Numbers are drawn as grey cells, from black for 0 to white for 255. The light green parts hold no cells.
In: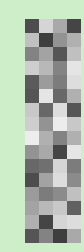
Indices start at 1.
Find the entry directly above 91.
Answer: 206
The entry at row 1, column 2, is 213
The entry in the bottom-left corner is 85
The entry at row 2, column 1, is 192
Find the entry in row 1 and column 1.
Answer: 77
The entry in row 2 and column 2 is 62
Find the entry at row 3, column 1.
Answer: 131
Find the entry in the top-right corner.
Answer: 69
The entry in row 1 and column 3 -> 169
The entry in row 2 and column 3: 147

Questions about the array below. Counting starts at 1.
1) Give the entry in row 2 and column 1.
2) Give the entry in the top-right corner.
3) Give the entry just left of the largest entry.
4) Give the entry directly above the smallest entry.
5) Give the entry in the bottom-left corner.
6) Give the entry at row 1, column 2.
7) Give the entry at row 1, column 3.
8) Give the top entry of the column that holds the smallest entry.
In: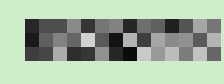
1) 25
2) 118
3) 102
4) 180
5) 62
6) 78
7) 78
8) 39

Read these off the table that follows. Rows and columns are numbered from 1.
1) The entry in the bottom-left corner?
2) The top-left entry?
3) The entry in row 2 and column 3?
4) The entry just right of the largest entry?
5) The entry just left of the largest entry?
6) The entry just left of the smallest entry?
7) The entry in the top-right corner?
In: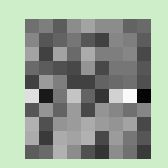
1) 92
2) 112
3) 99
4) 4
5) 209
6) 249
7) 106

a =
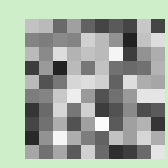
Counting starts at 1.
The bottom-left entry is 166
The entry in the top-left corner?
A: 194
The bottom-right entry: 229
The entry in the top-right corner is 69
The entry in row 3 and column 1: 186
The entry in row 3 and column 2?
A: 138
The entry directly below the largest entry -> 98
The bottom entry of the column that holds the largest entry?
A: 106
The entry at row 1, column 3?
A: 106
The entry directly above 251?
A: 61
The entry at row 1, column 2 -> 186
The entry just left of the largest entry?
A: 160
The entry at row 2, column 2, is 125
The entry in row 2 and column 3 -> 138
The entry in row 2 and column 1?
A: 132
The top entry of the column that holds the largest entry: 69

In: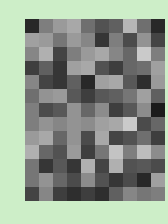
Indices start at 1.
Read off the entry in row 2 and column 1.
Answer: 160
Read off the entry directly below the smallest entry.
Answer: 103
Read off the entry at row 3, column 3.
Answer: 68
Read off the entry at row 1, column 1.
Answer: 40
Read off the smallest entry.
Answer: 27
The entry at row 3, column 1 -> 134
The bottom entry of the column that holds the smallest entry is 126
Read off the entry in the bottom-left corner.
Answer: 68
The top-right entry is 40
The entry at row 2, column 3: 118
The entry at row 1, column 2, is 126
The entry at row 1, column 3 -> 154
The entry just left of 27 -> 140
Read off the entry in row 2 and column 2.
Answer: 154
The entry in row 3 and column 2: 176
